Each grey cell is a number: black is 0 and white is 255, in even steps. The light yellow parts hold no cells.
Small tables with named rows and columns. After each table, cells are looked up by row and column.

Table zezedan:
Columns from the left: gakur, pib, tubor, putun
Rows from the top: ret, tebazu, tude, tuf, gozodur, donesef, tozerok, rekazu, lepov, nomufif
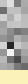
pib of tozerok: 38
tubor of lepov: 74
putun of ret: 171
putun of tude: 188
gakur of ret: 196
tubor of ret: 124
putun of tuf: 190
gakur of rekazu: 150
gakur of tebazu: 111
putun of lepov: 149
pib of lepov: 113
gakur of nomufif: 172
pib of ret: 222
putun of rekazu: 165
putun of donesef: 158

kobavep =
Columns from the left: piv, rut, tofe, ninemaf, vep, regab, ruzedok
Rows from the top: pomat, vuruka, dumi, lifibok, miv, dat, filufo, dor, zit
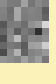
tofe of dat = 186
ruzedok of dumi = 100
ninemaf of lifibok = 110
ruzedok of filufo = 206
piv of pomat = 139
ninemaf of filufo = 92
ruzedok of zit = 119
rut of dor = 137
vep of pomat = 118
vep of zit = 137
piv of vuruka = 130
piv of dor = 76
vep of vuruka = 132
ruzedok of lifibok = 215
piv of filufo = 103

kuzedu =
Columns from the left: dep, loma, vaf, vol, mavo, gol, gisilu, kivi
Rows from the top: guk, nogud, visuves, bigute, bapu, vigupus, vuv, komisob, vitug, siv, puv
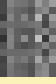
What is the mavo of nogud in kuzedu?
83
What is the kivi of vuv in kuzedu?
99
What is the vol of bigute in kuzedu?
107
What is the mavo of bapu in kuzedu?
85
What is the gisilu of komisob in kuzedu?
71
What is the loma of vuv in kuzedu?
130
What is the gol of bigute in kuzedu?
121
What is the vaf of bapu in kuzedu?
95
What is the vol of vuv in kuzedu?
78
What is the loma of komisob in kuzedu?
106
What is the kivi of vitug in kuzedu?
154
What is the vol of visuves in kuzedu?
132
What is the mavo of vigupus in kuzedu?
88
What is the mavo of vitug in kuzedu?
98
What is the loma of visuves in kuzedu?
133

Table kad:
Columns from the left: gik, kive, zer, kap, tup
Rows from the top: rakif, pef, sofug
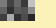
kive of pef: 48
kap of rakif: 58
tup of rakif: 193
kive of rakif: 66
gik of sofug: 62
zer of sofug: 48
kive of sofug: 169
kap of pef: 83

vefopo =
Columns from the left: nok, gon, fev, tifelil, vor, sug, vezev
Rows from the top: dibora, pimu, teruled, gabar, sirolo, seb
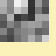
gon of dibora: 138
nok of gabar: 84
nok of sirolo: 131
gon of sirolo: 82
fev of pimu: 199
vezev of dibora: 96
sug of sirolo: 97
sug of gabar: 155
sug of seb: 136
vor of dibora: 51
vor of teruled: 52
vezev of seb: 207
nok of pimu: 167
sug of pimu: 122
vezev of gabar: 123
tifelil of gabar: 148
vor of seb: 173
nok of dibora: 181
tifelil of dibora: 213

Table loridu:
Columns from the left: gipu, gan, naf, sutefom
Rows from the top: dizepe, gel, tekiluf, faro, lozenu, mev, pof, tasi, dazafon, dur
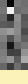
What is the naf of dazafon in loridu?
92
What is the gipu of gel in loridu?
119
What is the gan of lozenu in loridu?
157
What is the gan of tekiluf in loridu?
37
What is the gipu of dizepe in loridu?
111
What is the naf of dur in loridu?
110
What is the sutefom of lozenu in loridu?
76
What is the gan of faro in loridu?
86
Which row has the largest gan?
gel

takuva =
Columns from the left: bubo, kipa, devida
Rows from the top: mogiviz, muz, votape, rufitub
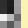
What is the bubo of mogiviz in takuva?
46
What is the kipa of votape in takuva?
185
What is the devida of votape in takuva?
107
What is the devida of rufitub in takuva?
150
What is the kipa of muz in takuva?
27
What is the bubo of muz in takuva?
48

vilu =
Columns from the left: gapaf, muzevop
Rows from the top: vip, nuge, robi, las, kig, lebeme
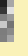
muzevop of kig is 137
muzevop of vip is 167
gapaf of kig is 125
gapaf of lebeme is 127
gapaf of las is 201
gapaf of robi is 129
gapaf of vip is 34
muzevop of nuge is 223
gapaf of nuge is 56
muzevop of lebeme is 165
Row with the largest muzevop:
nuge

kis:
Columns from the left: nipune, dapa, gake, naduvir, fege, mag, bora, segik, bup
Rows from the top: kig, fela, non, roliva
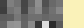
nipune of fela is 62
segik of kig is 105
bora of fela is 93
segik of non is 109
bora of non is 103
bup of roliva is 90
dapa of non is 95
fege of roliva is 138
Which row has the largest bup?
fela

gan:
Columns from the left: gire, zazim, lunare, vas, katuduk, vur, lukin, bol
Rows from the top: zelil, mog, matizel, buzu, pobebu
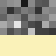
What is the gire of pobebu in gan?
137
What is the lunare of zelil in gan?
150
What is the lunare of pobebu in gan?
106
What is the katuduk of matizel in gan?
137
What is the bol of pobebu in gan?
55
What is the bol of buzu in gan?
117
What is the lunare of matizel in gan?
130
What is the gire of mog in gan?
116
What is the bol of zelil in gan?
151
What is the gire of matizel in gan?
99
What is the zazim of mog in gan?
50
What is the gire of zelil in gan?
130
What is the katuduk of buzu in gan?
75
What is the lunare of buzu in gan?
230
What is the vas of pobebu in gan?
85
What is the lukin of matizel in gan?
122

